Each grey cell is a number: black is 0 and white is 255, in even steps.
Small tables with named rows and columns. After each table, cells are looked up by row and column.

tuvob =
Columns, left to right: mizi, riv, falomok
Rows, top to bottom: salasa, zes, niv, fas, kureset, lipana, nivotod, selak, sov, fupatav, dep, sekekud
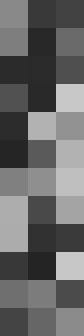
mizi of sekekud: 68
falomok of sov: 58
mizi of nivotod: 128
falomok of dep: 75
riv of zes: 40
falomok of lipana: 178
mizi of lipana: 37
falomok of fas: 200
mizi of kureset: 44
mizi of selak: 173
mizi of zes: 126
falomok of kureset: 146
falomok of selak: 164
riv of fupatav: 36
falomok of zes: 105
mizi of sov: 172
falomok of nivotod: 191
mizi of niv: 43
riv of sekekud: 102
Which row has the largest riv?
kureset

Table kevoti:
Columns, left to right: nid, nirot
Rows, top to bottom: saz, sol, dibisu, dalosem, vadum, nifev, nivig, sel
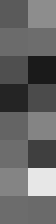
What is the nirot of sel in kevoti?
106
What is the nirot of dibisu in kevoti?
26
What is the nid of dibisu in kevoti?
79
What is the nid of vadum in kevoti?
100
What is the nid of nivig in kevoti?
132
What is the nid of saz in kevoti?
90
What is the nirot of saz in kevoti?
141
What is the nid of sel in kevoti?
108
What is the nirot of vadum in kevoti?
132
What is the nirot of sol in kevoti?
109

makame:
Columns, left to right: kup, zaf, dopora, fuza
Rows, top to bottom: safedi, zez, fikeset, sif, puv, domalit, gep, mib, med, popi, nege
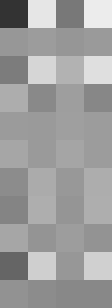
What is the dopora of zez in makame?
150
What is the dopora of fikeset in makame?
178
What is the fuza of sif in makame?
135
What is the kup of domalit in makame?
166
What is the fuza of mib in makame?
174
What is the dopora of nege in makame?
136
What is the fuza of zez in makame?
154
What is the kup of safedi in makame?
51
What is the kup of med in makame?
166
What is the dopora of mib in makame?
149
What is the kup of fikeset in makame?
124
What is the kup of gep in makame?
140
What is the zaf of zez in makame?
156
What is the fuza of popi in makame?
208
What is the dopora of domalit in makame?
165

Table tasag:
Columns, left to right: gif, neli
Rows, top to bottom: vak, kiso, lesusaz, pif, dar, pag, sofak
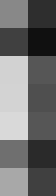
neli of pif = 79
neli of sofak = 64
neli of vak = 46
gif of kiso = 64
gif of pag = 111
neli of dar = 86
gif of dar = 217
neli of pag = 42
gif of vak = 136
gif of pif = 211
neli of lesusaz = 86
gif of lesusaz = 210
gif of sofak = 168
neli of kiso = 16
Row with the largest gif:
dar

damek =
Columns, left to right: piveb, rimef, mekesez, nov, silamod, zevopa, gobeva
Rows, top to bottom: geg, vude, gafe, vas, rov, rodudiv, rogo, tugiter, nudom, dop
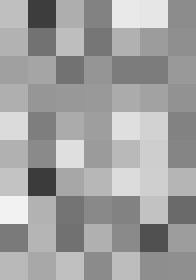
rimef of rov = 126
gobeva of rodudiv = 133
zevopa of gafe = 124
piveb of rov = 219
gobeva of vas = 146
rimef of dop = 168
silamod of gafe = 124
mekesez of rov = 171
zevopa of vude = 156
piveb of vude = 178
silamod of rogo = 220
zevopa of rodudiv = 206
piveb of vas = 175
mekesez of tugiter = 116

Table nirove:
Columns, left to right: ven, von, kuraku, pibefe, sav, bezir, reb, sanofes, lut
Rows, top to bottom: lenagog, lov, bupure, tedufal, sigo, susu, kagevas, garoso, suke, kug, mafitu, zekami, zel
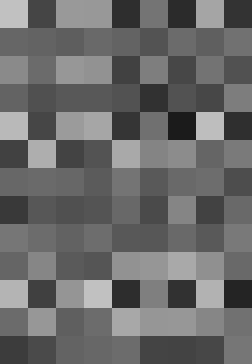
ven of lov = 102
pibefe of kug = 85
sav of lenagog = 46
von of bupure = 107
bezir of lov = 83
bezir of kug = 150

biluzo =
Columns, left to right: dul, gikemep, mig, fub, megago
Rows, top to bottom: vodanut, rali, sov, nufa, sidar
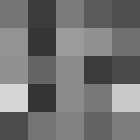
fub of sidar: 99
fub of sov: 59
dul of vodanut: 117
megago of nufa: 201
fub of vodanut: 90
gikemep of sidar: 116
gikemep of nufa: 52
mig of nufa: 139
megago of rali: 111

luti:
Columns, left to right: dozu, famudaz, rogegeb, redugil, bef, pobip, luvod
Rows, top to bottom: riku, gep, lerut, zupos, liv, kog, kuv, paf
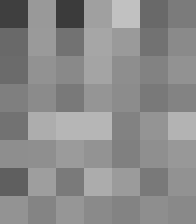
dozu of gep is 105
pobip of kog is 143
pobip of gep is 114
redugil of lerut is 164
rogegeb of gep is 114
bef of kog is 128
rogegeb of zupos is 121
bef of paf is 131
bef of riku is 193
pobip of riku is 105
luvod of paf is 137
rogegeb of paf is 150
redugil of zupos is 149
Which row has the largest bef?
riku

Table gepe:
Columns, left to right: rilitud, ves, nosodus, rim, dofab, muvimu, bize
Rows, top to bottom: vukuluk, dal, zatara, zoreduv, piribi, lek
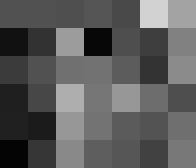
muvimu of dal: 62
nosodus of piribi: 151
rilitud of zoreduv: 31
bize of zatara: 139
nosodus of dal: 156
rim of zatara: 114
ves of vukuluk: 81
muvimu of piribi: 83
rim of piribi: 115
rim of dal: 7
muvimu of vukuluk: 210
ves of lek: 54
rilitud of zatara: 59
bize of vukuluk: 163

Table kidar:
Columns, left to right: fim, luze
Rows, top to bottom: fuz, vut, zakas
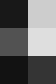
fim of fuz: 24
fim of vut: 82
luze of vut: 222
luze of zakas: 52
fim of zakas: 18
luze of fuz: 205

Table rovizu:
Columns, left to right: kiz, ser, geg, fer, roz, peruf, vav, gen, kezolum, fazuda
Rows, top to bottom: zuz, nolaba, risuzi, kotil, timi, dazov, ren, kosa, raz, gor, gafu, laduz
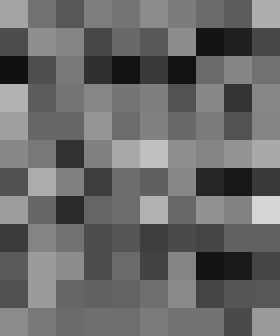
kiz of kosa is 156
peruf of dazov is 192
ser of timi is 103
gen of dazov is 133
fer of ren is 61
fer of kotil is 134

